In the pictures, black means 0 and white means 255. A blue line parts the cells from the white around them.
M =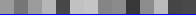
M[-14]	154
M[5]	193
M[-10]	71
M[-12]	155

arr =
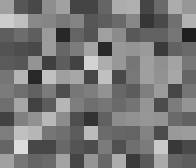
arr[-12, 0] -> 160
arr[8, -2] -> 106
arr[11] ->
[161, 118, 100, 105, 163, 69, 149, 103, 173, 58, 89, 170, 100, 93]
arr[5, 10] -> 159
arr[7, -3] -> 76
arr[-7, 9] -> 120
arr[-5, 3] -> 92
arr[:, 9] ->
[175, 135, 88, 148, 118, 120, 92, 116, 145, 100, 111, 58]
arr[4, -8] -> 211
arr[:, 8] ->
[172, 106, 139, 152, 152, 73, 103, 106, 140, 102, 80, 173]
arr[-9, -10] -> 102
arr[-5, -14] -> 110
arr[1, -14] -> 204
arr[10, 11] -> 201
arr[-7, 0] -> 117
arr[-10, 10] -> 98
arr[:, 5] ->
[68, 132, 100, 124, 66, 167, 119, 126, 78, 92, 84, 69]
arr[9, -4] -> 130
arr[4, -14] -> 90
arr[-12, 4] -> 161
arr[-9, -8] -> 164
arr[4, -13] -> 86
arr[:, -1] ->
[151, 178, 30, 105, 119, 101, 117, 148, 97, 156, 73, 93]
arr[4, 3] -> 63
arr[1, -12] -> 137
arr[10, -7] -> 123
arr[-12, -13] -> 86
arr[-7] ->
[117, 180, 40, 192, 159, 167, 70, 192, 73, 120, 159, 146, 167, 101]
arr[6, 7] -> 146
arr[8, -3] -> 147
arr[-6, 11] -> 155

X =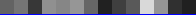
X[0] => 99
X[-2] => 48
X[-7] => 33
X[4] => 134
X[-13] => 117

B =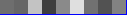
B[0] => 110
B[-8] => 102
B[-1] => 130
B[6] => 113

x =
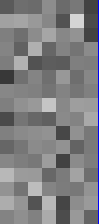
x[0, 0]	90
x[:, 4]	[107, 82, 135, 131, 91, 152, 131, 136, 138, 71, 146, 66, 123, 124, 69, 76]
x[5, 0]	56
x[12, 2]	154
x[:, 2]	[107, 153, 140, 176, 82, 132, 128, 153, 103, 142, 139, 120, 154, 189, 83, 129]
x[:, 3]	[141, 135, 166, 102, 93, 111, 116, 197, 96, 146, 134, 157, 103, 132, 184, 171]
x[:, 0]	[90, 161, 127, 132, 125, 56, 135, 127, 74, 128, 102, 135, 184, 147, 173, 131]
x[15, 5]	153
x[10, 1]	118
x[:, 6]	[66, 75, 66, 139, 125, 135, 128, 156, 169, 120, 122, 125, 110, 147, 154, 100]
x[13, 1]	116
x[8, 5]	131
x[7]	[127, 145, 153, 197, 136, 158, 156]
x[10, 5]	99
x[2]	[127, 111, 140, 166, 135, 147, 66]

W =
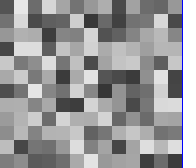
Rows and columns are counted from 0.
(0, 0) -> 84
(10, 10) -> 222
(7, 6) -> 212
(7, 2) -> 133
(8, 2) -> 205
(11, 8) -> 162
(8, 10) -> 107
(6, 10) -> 111
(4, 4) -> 117
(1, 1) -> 216
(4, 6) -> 75
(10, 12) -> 222
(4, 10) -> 139
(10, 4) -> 152
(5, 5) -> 170
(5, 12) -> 68
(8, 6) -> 173
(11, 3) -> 94
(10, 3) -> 112
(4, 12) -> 199
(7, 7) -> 170
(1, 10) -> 119
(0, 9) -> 162
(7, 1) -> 175
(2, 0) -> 151
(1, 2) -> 74
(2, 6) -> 213
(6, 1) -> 115
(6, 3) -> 134
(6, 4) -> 113
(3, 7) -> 171
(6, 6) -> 135
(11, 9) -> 166
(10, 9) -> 164

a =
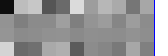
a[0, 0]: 14
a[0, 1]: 189
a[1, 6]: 148
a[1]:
[147, 127, 139, 139, 159, 127, 148, 156, 134, 157, 140]
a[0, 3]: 85
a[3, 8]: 121
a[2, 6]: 143
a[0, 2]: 199
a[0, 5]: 219
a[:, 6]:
[157, 148, 143, 140]
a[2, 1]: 139
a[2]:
[149, 139, 141, 145, 146, 138, 143, 142, 141, 146, 142]
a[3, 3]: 169

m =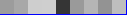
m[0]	156
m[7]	147
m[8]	190

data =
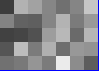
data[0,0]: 61
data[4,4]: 235
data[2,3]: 157
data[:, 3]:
[134, 133, 157, 176, 123]
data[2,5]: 106
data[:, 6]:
[198, 153, 182, 147, 93]
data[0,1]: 178
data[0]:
[61, 178, 162, 134, 112, 133, 198]
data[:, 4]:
[112, 179, 184, 110, 235]
